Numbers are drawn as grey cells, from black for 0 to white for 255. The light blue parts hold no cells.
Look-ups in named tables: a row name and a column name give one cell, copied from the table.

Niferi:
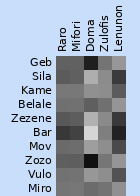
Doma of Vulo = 151
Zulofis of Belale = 112
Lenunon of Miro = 144
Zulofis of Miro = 115
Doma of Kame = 144
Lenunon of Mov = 74
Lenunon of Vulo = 82

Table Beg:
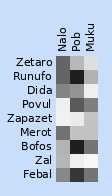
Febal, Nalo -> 136
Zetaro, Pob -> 184
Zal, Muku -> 247
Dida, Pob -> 147
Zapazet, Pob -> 235
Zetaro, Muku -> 222
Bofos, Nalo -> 179
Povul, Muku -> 127
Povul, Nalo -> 240
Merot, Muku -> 194
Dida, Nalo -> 131
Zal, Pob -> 239
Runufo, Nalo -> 101
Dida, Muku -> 239
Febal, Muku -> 117
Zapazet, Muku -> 195

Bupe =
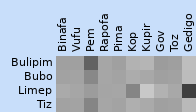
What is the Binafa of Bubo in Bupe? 162
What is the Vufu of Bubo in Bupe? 163
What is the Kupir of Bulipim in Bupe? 181
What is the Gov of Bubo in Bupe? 160
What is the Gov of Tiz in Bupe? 160
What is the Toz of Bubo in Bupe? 162
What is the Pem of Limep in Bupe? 156
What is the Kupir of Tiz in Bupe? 170
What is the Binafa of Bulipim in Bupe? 160
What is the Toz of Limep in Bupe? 168
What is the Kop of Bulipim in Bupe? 178
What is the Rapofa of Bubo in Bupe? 166
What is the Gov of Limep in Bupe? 178
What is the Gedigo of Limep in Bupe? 63
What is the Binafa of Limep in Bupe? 170
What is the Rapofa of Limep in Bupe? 165
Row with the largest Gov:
Limep

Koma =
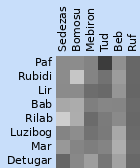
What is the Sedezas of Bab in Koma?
168
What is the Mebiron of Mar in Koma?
126
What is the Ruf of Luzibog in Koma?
106
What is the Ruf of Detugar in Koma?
104
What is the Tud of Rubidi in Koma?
114
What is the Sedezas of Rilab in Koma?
206

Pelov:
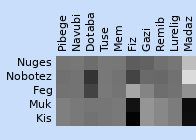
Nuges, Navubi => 119
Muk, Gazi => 149
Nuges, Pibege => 117
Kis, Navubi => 121
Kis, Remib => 136
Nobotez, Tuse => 120
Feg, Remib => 110
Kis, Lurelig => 124
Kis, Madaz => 14
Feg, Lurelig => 114
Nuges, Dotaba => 109
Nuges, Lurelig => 118
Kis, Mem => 121
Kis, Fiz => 3
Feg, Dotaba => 67
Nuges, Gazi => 98
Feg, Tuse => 121
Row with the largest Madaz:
Nobotez

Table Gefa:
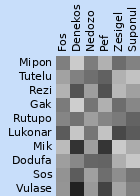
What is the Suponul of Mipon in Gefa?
130
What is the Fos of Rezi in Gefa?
178
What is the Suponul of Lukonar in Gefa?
91
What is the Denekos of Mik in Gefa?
51
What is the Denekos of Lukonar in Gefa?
198
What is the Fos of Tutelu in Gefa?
162
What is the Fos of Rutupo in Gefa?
133
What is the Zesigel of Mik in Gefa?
202
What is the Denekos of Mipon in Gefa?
203
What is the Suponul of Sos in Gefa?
115
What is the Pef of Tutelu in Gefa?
97
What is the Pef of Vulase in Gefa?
67
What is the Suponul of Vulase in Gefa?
128
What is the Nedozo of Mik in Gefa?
158
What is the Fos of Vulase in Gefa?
149
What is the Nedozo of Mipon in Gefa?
125
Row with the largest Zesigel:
Mik

